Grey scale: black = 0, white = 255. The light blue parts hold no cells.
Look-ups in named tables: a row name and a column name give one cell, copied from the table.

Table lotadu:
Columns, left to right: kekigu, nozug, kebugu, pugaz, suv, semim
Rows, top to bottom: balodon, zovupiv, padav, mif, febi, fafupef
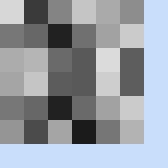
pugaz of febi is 106
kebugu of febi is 33
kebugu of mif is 92
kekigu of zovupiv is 119
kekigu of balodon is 215
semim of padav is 93
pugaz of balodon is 197
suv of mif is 206
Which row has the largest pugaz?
balodon

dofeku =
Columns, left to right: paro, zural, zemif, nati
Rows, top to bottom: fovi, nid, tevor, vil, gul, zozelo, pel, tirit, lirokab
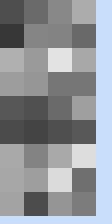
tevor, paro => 176
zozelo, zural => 68
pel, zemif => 169
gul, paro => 87
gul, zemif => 106
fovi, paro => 78
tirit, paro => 167
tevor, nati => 168

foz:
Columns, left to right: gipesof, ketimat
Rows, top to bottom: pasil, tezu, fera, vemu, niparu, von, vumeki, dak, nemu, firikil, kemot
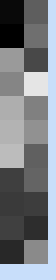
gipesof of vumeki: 188
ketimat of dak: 100
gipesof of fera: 154
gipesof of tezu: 0
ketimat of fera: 72
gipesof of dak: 63
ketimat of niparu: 128
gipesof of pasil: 9
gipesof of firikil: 64
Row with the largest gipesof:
vumeki

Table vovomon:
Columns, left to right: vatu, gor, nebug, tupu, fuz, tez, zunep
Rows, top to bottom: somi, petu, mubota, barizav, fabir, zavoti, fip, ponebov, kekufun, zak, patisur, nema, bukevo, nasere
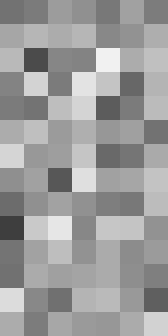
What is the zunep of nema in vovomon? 127
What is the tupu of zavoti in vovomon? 175
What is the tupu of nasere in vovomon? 154
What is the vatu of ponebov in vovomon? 143
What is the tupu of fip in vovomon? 197
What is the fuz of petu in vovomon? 136
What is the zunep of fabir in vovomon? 187
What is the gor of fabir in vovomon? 115
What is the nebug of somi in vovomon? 156
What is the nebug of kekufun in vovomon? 162
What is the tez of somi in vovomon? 161
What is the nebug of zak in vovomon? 230
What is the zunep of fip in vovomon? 170
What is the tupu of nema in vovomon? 164
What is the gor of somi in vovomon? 123
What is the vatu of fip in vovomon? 213
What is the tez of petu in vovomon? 146
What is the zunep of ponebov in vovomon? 195
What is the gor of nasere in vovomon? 124
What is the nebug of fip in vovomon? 158
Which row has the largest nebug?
zak

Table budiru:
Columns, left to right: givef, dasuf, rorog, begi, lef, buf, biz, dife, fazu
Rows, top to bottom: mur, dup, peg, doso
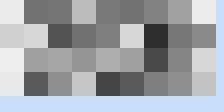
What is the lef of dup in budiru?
127
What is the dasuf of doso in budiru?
90
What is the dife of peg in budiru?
133
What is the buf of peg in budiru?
160
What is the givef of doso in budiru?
233
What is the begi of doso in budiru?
198
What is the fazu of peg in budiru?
215
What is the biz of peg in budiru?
73
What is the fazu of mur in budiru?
236
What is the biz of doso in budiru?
127

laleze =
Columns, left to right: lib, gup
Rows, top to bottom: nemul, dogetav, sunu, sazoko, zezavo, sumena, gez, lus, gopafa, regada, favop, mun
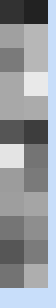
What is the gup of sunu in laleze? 183
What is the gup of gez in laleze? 116
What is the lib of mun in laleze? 115
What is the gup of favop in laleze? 123
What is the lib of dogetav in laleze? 160
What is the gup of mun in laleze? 174
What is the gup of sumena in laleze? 61
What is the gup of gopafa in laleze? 165
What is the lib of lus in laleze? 156
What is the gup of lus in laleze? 122
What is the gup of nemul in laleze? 34
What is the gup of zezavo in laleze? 171
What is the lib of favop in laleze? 86
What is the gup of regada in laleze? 142
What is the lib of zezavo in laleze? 168

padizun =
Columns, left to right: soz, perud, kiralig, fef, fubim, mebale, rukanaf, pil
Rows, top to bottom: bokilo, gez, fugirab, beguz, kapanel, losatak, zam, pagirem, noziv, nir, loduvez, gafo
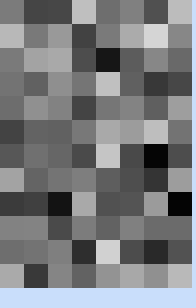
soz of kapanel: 109
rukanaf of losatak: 190
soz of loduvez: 110
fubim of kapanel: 118
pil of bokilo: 188
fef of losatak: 120
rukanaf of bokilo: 80
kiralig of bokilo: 71
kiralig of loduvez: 127
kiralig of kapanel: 130
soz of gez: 184

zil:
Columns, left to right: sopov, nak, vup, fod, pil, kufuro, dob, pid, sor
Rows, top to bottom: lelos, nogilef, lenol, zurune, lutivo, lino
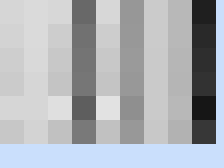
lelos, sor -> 31
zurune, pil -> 196
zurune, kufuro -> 152
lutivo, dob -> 201
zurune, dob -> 201
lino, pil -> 193
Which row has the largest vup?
lutivo

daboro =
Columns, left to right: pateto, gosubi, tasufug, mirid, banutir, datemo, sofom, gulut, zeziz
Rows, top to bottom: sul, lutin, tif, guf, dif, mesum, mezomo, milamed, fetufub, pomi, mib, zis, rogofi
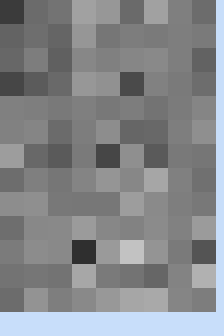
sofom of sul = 161
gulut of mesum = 126
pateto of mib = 123
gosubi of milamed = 127
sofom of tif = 137
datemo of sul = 106
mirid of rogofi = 137
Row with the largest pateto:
mezomo

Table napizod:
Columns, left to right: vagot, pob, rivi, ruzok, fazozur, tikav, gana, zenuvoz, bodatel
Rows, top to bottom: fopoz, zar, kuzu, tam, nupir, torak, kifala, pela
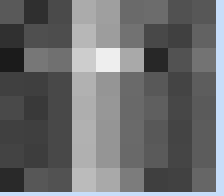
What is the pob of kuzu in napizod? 119
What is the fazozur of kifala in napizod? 149
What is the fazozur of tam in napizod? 149
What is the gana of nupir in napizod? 95
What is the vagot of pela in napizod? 41
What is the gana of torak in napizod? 88
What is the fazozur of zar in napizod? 157
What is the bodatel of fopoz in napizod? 87
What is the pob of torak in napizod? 63

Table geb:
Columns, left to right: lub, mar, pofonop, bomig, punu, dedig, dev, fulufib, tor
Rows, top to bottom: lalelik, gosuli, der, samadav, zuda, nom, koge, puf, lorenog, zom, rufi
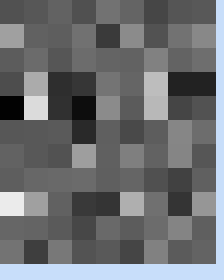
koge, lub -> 98
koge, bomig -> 158
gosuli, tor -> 136
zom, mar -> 100
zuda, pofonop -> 48
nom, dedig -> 73
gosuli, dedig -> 139
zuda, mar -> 219
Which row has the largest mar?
zuda

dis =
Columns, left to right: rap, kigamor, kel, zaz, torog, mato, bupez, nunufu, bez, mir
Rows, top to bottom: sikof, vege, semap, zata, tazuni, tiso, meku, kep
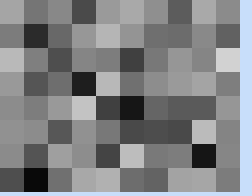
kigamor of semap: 127
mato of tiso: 73
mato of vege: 148
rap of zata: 153
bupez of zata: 141
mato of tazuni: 22

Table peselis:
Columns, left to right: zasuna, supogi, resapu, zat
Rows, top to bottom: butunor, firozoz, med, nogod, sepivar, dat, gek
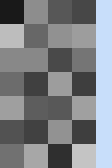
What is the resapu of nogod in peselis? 157
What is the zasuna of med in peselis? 136
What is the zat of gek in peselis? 196
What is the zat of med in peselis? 117
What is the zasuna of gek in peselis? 113
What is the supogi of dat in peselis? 65
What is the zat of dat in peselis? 62
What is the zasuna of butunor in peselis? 25
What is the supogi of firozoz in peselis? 103
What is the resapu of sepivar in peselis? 88
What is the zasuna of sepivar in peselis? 159
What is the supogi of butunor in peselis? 141
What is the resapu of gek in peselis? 47
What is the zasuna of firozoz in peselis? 189
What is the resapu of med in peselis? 73

